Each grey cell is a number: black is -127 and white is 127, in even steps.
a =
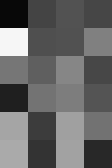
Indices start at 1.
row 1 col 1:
-119
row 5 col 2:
-67
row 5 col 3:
32
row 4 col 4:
-43
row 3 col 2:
-32
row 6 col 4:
-87
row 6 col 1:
42

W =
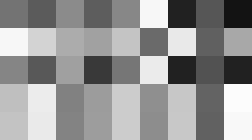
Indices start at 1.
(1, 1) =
-12
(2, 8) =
-31
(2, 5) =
68
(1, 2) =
-36
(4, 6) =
15
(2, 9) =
40
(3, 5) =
-9
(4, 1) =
63
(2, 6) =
-21
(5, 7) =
72
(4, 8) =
-28
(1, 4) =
-34
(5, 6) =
13

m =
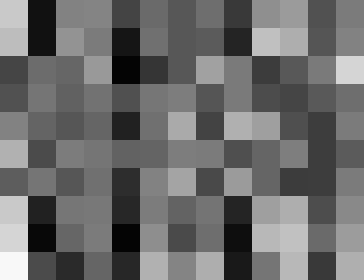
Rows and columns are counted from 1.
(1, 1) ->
73
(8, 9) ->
-91
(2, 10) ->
64
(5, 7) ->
42
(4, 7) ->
-2
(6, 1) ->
49
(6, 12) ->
-66
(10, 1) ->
120
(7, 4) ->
-15
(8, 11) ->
46
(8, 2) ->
-94
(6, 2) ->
-52
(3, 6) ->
-74
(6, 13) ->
-36
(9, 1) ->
85
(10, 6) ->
49
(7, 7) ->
36
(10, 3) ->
-85
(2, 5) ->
-106
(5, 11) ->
-48
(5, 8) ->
-60
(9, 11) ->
65
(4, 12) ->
-38
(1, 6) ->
-21
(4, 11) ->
-58
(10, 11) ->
56
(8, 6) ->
-3
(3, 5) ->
-123
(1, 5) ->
-59

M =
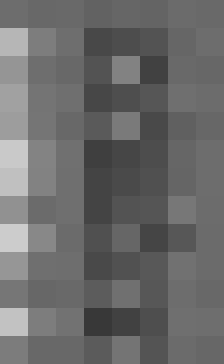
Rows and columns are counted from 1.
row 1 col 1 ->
-18
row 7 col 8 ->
-18
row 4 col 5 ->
-49
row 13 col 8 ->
-24
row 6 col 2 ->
3
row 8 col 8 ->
-19
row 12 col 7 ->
-16
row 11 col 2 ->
-24
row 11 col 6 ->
-40
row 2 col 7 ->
-25
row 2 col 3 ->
-17
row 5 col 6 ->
-54
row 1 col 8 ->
-22
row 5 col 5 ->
-5
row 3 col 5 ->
2
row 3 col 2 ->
-17
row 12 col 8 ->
-17
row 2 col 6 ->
-44
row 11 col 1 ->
-9
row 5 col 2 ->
-10
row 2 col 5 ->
-50
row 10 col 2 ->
-16
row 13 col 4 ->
-36
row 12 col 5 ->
-62
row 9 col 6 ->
-58
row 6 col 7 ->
-25
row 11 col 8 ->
-23
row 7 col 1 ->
64

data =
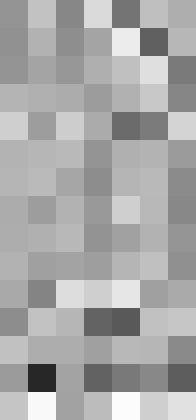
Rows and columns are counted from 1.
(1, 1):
20
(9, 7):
21
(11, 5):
102
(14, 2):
-88
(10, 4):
30
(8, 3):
50
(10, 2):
32
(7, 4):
13
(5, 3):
77
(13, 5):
56
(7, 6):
57
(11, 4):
79
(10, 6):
64
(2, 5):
108
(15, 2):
121
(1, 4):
90
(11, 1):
41
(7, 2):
58
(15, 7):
97
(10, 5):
53
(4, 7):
6
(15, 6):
79
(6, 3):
57
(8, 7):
8
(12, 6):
65
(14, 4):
-29
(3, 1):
20
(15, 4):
60
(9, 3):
56
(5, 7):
84
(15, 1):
69
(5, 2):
29
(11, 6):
32
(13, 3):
45
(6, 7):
27

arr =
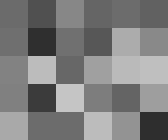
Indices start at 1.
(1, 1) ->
-20
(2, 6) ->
9
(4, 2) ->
-68
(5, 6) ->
-81
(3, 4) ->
32
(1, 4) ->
-26
